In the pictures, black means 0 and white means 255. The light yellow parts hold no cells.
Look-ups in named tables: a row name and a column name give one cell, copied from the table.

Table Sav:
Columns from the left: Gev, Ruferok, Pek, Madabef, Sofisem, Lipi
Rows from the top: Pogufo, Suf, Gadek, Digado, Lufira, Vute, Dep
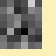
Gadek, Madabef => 88
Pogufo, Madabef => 77
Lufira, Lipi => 78
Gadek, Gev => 90
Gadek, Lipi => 112
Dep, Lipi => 109

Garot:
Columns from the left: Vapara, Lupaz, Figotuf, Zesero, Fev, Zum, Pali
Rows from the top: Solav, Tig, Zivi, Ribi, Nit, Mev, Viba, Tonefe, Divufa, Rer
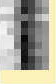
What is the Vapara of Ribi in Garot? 235
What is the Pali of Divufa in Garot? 140
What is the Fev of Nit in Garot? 94
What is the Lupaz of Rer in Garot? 211
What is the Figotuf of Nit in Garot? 150
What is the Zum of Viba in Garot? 117
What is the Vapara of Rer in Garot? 219
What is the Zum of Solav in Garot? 135
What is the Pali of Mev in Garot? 151
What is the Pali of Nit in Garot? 146
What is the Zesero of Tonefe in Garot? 22
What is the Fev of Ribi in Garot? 76
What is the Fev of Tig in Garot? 72
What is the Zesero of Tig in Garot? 34
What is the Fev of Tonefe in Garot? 93
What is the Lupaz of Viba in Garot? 234
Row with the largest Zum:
Zivi

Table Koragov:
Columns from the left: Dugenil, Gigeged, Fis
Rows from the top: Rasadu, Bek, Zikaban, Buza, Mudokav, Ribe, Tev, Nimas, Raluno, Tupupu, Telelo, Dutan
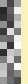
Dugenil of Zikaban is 50
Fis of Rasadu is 161
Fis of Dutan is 79
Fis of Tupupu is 248
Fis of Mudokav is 122
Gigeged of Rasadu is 70
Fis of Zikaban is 177
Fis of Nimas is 183

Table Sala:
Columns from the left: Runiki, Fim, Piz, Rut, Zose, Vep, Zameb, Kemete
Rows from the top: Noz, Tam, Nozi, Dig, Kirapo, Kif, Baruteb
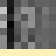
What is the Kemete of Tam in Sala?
101
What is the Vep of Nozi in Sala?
94
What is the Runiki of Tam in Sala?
196
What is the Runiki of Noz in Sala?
100
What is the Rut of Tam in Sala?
149
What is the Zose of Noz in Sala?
85
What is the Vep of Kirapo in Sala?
97
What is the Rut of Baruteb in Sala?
84
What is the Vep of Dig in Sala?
91
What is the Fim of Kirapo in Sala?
22
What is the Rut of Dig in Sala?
128
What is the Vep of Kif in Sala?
105
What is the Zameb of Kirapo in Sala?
101
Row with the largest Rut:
Tam

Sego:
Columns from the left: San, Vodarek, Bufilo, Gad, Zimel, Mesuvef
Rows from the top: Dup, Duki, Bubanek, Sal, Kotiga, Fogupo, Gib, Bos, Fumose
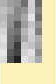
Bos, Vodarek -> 89
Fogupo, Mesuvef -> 175
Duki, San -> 192
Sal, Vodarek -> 142
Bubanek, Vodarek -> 148
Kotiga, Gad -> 181
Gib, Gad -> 201
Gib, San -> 216
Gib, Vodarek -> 113
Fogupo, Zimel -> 205
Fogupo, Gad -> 170
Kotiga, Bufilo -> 112
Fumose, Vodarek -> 77
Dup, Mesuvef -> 106
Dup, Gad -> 111
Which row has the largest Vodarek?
Duki

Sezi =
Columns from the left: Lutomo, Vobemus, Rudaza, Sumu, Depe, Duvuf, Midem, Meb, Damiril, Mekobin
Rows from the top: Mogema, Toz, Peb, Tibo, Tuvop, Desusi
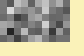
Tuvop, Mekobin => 97
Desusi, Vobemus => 120
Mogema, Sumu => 169
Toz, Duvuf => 125
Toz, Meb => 122
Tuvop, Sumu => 186
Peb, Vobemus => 128
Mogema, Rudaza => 192
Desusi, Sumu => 110
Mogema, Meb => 145
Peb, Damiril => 105
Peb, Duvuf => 168
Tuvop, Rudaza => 109
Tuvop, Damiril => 153
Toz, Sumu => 136
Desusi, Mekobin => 113
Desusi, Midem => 128
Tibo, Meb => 112
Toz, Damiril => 106
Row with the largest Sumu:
Tuvop

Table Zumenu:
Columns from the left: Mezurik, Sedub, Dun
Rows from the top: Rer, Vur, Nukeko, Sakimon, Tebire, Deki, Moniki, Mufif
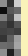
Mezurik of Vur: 13
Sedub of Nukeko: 71
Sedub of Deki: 94
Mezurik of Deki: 52
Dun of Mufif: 123
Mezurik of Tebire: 65
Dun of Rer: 205
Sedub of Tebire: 70
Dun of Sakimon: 86
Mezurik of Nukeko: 126
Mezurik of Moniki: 108
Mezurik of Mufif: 143
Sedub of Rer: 49
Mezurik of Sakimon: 72
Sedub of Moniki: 104
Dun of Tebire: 61
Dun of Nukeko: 193
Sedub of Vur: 88
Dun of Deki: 157
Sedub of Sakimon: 51
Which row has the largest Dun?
Rer

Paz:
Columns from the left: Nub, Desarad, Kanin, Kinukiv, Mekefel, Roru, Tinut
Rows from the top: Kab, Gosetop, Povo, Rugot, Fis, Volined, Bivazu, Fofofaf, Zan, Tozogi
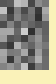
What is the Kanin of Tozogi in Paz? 125
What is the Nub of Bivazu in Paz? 87
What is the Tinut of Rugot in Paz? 97
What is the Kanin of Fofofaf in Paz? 125
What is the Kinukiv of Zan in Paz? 87
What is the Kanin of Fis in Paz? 103
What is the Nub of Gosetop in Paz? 193
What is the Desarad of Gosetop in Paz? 56
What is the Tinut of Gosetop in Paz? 168
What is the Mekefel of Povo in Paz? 112
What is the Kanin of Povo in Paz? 133
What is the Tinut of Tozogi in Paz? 108
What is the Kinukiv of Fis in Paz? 204
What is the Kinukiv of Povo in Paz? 98
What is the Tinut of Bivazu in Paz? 119
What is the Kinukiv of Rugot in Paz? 122
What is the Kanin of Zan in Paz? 140
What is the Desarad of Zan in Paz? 56
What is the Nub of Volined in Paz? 158
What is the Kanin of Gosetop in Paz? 125

